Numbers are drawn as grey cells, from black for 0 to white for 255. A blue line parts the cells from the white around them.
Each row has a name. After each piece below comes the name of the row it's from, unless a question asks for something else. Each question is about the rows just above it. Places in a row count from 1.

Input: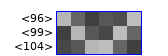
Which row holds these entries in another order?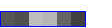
<96>
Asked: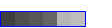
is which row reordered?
<96>
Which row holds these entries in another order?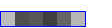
<96>
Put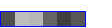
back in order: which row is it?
<96>
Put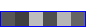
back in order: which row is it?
<96>

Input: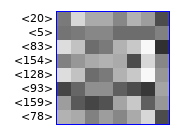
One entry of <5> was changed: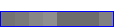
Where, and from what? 4, [135]
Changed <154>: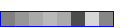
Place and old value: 4, [178]
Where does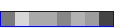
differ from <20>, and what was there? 8, [76]
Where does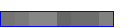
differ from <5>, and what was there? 5, [109]
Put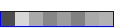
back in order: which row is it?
<78>
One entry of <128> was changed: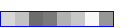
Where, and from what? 1, [221]
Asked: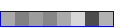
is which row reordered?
<78>

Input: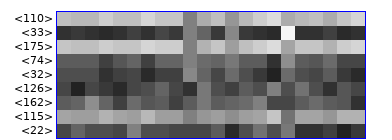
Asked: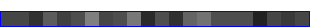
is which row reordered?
<22>
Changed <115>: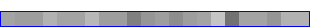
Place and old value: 6, [158]
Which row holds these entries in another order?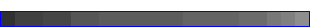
<74>
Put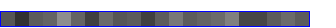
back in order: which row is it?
<162>
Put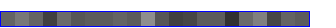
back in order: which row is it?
<74>
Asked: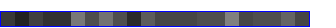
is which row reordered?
<22>
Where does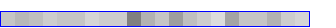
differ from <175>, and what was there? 2, [191]

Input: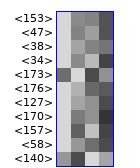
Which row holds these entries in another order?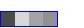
<127>
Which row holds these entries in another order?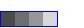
<58>

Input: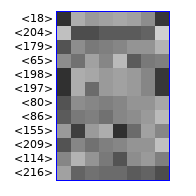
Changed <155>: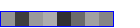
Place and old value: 1, [154]
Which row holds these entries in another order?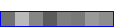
<86>
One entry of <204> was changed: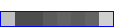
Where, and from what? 5, [91]
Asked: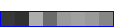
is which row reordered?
<197>
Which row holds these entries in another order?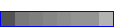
<179>

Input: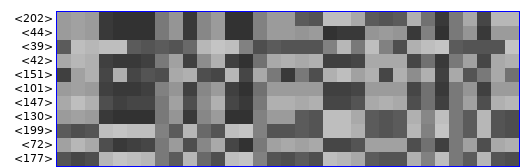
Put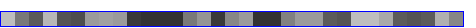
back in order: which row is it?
<130>
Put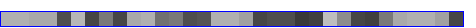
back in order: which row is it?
<147>
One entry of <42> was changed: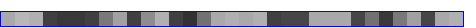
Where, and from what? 21, [64]
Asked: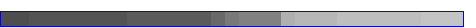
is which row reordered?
<199>

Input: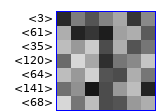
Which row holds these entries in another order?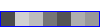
<64>
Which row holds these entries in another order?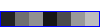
<141>
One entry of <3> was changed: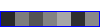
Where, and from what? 6, [54]
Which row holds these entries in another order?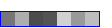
<64>
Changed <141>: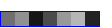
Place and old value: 6, [189]
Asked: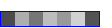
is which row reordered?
<64>

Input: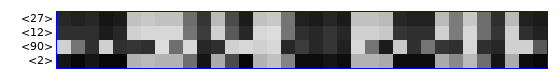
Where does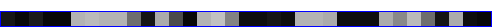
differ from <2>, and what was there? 3, [21]
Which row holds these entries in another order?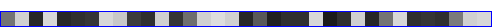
<12>

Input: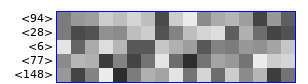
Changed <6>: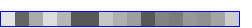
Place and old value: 17, [198]
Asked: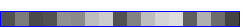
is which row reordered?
<28>
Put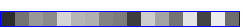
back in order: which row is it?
<148>
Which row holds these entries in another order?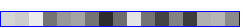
<77>
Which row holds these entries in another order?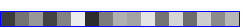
<148>
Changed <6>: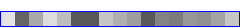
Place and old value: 5, [182]

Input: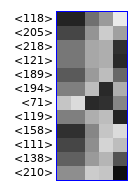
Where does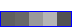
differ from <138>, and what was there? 2, [96]
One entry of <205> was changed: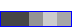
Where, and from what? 5, [160]
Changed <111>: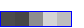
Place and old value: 1, [70]
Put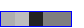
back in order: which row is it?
<119>
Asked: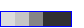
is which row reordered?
<158>

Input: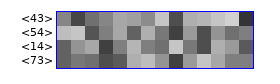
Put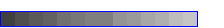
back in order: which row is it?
<73>
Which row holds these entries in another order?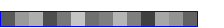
<14>
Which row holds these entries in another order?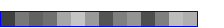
<54>

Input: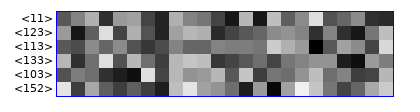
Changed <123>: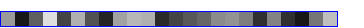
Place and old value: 18, [131]
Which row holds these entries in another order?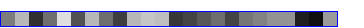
<133>
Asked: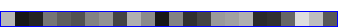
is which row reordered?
<123>
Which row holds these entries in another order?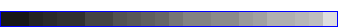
<11>

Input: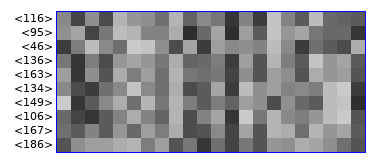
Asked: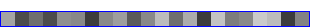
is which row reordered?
<134>
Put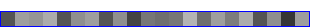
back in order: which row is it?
<163>
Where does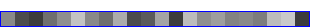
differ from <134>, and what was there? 5, [137]

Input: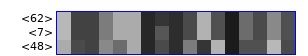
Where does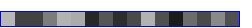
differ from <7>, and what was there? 5, [171]
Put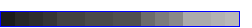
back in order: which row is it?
<62>
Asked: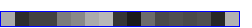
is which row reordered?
<62>
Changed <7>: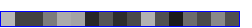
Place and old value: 6, [171]

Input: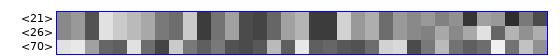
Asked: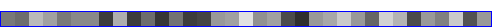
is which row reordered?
<21>
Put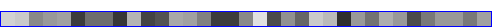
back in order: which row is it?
<21>

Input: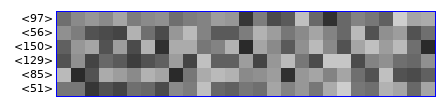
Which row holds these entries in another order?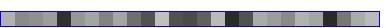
<85>
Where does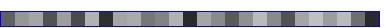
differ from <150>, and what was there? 9, [171]

